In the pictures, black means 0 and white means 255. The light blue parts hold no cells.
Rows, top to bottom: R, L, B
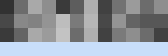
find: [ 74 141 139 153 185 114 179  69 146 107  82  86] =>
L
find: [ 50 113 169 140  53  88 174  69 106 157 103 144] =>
R
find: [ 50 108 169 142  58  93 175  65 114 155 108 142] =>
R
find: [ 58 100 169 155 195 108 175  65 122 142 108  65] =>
B

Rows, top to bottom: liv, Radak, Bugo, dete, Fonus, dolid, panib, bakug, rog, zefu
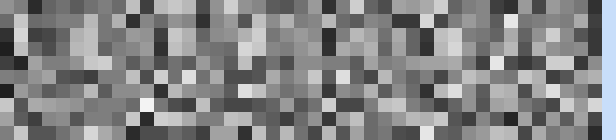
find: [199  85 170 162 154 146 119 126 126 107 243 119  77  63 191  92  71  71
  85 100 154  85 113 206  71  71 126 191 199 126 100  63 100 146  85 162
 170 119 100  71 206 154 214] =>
bakug
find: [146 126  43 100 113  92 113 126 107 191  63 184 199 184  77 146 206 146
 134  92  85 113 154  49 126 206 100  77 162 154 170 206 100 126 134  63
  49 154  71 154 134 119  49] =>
liv
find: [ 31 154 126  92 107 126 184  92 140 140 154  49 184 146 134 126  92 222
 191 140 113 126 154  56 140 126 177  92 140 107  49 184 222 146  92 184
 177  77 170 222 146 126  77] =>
panib
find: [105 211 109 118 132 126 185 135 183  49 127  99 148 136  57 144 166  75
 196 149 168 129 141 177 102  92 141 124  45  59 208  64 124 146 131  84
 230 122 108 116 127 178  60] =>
Radak
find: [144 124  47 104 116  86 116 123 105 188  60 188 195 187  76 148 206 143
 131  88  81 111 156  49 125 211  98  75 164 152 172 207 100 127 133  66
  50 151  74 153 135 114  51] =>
liv

